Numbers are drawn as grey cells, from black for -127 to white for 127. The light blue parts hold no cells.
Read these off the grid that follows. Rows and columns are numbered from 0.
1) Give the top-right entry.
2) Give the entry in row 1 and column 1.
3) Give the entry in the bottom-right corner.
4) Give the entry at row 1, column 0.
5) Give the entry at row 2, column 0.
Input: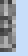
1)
62
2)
47
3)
32
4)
0
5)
0

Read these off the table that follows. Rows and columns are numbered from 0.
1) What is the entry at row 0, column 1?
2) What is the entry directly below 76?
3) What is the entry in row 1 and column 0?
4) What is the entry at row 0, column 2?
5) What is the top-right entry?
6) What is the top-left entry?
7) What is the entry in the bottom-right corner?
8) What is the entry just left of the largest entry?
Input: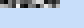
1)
-119
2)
16
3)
60
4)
1
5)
-44
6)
-74
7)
60
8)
-74

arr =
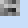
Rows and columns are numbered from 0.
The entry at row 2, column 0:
12
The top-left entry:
69
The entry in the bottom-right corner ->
12
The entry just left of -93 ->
-65
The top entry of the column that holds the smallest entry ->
-51
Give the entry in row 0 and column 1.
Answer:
28

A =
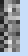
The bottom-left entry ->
-80
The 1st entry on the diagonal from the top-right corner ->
-51
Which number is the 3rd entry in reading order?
16
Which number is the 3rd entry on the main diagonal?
98
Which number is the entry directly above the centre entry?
-24
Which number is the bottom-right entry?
16
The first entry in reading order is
-96
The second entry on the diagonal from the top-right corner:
28
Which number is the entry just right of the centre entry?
3
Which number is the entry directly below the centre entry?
28
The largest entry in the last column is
70
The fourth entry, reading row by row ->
-24

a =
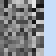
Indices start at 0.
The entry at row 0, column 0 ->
-11
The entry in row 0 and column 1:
-93
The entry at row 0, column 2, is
-11
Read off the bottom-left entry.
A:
-38
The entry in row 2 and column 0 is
-23
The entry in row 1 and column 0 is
1
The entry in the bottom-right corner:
58
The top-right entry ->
-81

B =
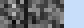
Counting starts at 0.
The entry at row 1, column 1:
-92
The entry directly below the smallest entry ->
-92
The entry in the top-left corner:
-33
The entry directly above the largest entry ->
-5
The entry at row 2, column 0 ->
-63
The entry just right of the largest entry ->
-49
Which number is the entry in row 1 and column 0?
-5
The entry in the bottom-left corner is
-5
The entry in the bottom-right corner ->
-92
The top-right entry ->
-18
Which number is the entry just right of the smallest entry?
9
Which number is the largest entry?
67
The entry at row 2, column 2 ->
-5
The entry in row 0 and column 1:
-49
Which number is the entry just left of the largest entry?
-49
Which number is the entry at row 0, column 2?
23

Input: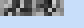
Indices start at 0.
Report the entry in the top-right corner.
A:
31
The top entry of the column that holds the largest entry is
77
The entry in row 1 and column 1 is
61
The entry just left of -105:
-78
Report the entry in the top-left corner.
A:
31
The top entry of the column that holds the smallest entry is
-105
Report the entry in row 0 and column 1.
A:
17
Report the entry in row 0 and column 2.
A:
61
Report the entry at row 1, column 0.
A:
31
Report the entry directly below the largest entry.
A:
47
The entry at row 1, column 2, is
31
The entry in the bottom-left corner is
17

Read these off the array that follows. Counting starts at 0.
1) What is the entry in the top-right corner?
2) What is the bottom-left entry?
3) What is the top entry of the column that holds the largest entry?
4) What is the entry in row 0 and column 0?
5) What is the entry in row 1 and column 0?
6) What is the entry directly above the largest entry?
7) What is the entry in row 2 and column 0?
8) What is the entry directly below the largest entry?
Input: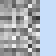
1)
-6
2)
10
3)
-20
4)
-6
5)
36
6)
48
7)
36
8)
23

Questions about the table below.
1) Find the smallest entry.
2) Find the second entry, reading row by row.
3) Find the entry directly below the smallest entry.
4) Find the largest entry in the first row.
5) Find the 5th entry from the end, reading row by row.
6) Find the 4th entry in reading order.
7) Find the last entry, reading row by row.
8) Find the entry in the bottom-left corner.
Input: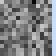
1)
-121
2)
-13
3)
-54
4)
70
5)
55
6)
12
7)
-66
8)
-42

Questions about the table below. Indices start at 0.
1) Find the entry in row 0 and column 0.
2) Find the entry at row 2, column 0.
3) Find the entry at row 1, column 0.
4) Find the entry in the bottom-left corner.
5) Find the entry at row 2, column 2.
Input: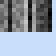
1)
-52
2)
-8
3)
16
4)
16
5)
-80

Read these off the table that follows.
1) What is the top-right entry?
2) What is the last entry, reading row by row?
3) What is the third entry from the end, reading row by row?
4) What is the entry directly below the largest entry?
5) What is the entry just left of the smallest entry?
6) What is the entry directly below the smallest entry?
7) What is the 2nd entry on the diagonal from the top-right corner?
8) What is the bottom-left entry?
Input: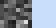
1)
-33
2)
-86
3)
-5
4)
-21
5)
-86
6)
-86
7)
7
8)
-5

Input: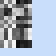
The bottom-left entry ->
-13
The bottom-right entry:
-83
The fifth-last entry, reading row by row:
114
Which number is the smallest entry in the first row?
-113
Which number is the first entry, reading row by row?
-28
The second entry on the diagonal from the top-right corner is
26
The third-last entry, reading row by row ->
-83
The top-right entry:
-70
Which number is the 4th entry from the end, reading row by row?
-113
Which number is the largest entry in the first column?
83
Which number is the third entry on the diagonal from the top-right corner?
54
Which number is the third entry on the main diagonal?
-83
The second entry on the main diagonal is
-28
